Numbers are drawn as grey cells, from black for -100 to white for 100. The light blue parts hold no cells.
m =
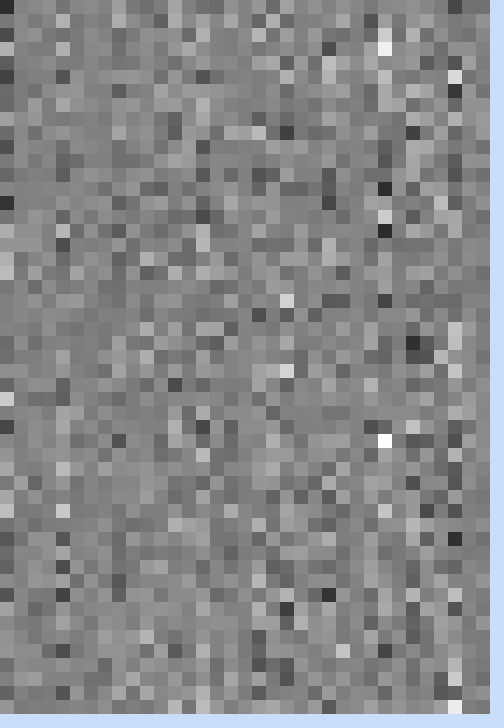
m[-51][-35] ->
-65
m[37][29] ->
43
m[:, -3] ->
[-44, -5, -5, 12, -35, 71, -57, -19, 38, -19, -6, -29, -35, -9, -26, 30, 32, -5, -6, 12, -6, -17, -12, 51, 48, 14, 54, 18, 4, 36, -27, -37, 40, -30, -33, 21, -36, 7, -62, -1, -21, 3, 48, -34, 17, 9, 21, 42, 59, -25, 86]
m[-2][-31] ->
-34
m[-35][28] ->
-2
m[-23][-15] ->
-1
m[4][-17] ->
23
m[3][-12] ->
-39
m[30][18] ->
10
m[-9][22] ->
-19
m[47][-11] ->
4
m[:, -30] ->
[6, -7, -4, -5, -3, 14, 17, 13, -1, 7, 8, -15, 6, 7, 4, 8, -15, 1, 1, 27, -2, 19, 1, -9, -2, -3, 1, 4, 10, 22, 2, -13, 5, 18, -9, -6, -4, 0, 6, 3, 15, -12, 12, -2, 8, -2, -7, 6, 3, 17, 4]
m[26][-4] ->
-13
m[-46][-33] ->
0
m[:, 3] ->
[12, 4, -6, -3, 8, 0, 9, -2, -2, 8, 2, 5, -2, 4, 0, 8, 1, 2, 13, -5, 9, -2, 8, 11, 1, 5, 4, 10, -12, -3, 6, 3, 13, 5, 5, -4, 1, -3, 14, 13, 6, 14, -6, -8, 5, 3, -16, 6, 3, -4, -3]
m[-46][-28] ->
10
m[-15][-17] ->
-2
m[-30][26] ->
-7
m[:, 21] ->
[4, 0, 2, -1, 21, 8, 4, -1, -5, -7, 21, 3, 1, -21, 1, 1, 21, 14, 22, -1, -1, -1, 13, 1, -2, -17, -16, 7, 8, 1, 1, -9, 1, 16, -2, -23, 14, 17, 4, 23, 5, 1, 2, 27, 38, -7, 7, 16, 1, 4, 2]
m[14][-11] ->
-5
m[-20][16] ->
-16
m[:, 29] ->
[13, 15, 39, 16, 19, -6, 41, -12, 35, -49, 33, 30, 29, -23, 0, -29, 31, -10, -4, 21, 6, -15, 17, -18, -62, -38, 5, -19, 14, 8, 51, -32, -13, 18, -38, 19, 19, 43, 31, 2, -20, -24, 41, -29, -22, -28, 7, -11, -15, -2, 5]
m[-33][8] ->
-23
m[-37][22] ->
4
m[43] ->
[26, 5, -19, -8, 16, -2, 5, 7, 10, 3, 13, 15, 12, 2, 31, 10, 1, 3, 39, -3, -51, 27, 6, 31, 0, 7, -3, 32, 11, -29, 28, 19, -34, 5, -6]
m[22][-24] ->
5
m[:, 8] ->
[24, 35, -17, -12, -8, 15, -27, 13, 12, 29, -12, -13, -3, 7, -25, 1, -29, 15, -23, -15, -12, -11, -1, 0, 24, 19, 27, 7, -16, 1, 5, -36, 14, 9, 5, 8, -8, -5, -17, -15, -10, -32, -24, 10, 9, 13, 15, 14, 11, 30, -8]
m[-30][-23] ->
15
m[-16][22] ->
6
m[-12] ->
[-16, 5, 4, 13, 29, 3, 5, 12, -15, -2, -9, -3, -6, 0, 11, -3, -22, -3, 1, -12, 21, 23, 9, 9, -12, 5, 17, -13, -6, 2, 24, 4, -1, -4, -3]
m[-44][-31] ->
30
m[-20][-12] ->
22
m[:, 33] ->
[-11, -1, -10, 12, 25, -9, 18, 14, 11, 0, 3, 13, -3, 13, -3, -1, -6, 7, 9, -1, -4, 2, 9, 21, 7, 8, 9, -3, 21, 24, -10, 23, -2, 8, 11, -3, 0, 3, -2, -4, 6, 2, 3, 5, -6, -3, 5, -1, -2, 6, -1]
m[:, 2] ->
[7, -4, 13, -3, 3, 0, -11, 21, 18, -12, 4, -6, 0, 3, 2, 16, 12, 16, 4, 24, -15, 14, 2, -4, -13, -1, 0, 11, -14, 7, 10, 11, 5, -2, -20, 13, -4, -12, 14, 4, 14, 17, -4, -19, -6, -7, 10, 5, 22, -7, -2]
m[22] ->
[0, 6, 2, 8, 7, 1, -6, 0, -1, 2, -13, 5, -3, -4, -13, -8, -6, 4, -38, -3, -27, 13, -24, 2, 2, 7, -7, 7, 7, 17, -14, 7, -12, 9, -7]

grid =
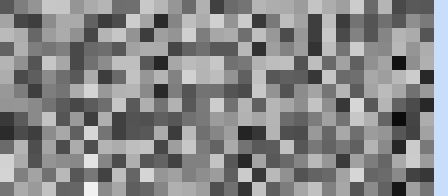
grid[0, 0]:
-31
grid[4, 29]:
12
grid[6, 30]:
20
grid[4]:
[41, 14, -34, 55, 31, -43, -11, 10, 50, 50, -31, -70, 31, 47, 42, 56, -11, -6, 40, 48, 50, -35, 49, -18, 27, -25, 14, 29, -87, 12, 38]
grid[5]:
[36, -41, -26, 9, -14, -30, 34, -52, -17, 52, 18, 41, 2, 64, 41, 48, 15, -25, 51, -32, -25, -27, -57, 55, -16, -13, 32, 24, 44, 60, -69]
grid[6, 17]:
-41
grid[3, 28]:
44
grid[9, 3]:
10
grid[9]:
[-66, -41, -51, 10, 32, -25, 68, -9, -50, -34, -31, 35, -53, 46, -12, 5, 24, -72, -58, 41, -38, -40, 20, -19, 32, -13, 22, 17, -32, -48, 27]
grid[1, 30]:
-4
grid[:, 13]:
[-16, 49, 63, -22, 47, 64, -34, -31, -11, 46, 56, 1, 0, 35]
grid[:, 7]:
[42, -53, 41, -14, 10, -52, 19, -14, 37, -9, 41, 4, -48, 8]
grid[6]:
[19, -2, -51, -1, -9, 35, 66, 19, 40, 42, 8, -68, -1, -34, -10, -11, -34, -41, 57, 15, -35, 10, 29, -8, 42, -28, 29, 47, 30, -11, 20]
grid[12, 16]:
-26
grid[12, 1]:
0
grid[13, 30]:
-9
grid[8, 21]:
-24
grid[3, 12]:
-46
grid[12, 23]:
-18
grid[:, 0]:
[-31, 29, 46, -23, 41, 36, 19, 17, -55, -66, -16, 65, 66, -8]
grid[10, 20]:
51
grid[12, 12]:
26
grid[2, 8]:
55
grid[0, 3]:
56
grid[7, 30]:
-69
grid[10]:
[-16, 41, -39, 29, -40, 35, -39, 41, 35, 49, 53, -44, 24, 56, -3, -22, 33, -10, -30, -28, 51, -32, -6, -22, -6, -25, 41, 8, -70, 59, -5]
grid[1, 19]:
-5
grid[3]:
[-23, 38, -1, -8, 0, -43, -18, -14, -31, 27, 35, 34, -46, -22, -12, -31, -31, 44, -62, 25, 2, 22, -60, 49, -9, 60, 10, 7, 44, 17, 36]
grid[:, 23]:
[36, 49, 57, 49, -18, 55, -8, 11, 26, -19, -22, 18, -18, 1]
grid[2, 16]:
35

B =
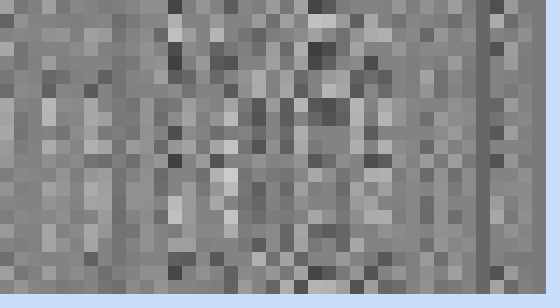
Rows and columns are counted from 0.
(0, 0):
26
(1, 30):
3
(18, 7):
3
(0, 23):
-30
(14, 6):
28
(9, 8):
-2
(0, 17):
4
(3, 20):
-17
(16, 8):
-9
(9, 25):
27
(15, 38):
-4
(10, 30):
-18
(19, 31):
2
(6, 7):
3
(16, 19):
8
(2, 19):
-1
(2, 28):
3
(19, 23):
-30
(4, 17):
3
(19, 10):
11
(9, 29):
2
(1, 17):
3
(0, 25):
3
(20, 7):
-9
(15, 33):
3
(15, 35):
31
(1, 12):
37
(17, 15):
3
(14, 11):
3
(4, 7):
3
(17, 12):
24
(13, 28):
3
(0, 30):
14
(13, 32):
-4
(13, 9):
13
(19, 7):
-12
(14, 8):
-12
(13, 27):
25
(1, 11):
5
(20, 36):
-17
